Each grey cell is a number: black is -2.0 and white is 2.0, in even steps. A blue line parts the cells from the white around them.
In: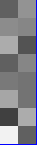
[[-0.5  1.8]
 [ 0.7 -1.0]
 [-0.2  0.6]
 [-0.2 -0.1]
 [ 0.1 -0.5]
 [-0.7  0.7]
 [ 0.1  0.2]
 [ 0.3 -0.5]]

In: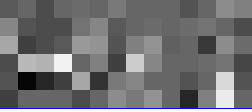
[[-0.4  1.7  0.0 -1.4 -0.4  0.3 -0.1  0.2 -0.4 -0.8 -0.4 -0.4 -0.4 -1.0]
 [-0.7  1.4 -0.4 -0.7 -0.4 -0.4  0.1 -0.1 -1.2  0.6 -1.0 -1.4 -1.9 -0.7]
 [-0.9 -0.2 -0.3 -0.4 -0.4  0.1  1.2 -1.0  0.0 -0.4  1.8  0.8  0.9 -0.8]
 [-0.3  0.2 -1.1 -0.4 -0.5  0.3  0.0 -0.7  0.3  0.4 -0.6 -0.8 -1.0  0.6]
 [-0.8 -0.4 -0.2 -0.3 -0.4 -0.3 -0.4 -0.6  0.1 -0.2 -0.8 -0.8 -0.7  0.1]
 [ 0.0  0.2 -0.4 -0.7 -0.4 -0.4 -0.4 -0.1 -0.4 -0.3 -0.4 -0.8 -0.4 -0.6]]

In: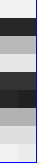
[[ 1.7  1.8]
 [ 1.5  1.5]
 [ 0.8  0.8]
 [-1.5 -1.4]
 [-1.2 -1.2]
 [ 1.6  1.6]
 [ 0.9  0.9]
 [-1.4 -1.4]
 [ 1.8  1.8]]

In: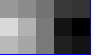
[[-1.7 -1.5 -0.1  0.6  0.9]
 [-2.0 -1.7 -0.1  0.8  1.4]
 [-1.2 -1.1 -0.2  0.2  0.4]]

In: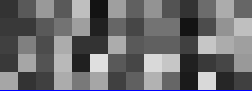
[[-1.0 -1.4  1.4 -1.6 -0.4  0.8 -0.5 -1.0  0.6 -0.1  0.7 -1.0 -1.2  0.6]
 [ 0.4 -0.9 -1.1 -1.5  1.1  1.4 -0.9 -0.6  1.5 -1.5  0.9 -0.7  0.6 -1.1]
 [ 0.5  0.7  1.1 -1.0 -0.5 -0.5 -0.6  0.7 -1.2 -1.2  0.7 -0.8  0.0 -1.0]
 [ 1.0  0.3 -0.8 -1.7 -0.2 -0.2 -0.9 -0.4 -1.5  0.5 -0.2 -0.6 -1.1 -1.1]
 [-0.4  0.7 -0.3 -1.2 -0.7  0.3 -0.5  0.5 -1.7  1.0 -0.6  0.4 -0.6 -1.2]]

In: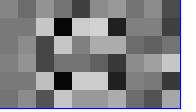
[[ 0.6 -0.7 -0.3  0.7  0.4  0.4  1.1 -0.7  0.2 -0.2]
 [-1.1 -0.1  0.0 -1.5  1.2  1.2 -1.9  1.0 -0.1 -0.1]
 [ 1.1  0.5  0.2 -1.1 -0.5 -0.2 -0.2 -0.9  0.3  0.0]
 [-0.2 -0.5 -0.3  0.7  0.7  0.0  1.1 -0.9  0.2 -0.1]
 [-1.0  0.0  0.0 -1.5  1.3  1.2 -1.9  1.1 -0.1 -0.1]
 [-0.8  0.2 -0.2  0.4  0.2 -1.0 -0.2  0.3 -0.3  0.1]]
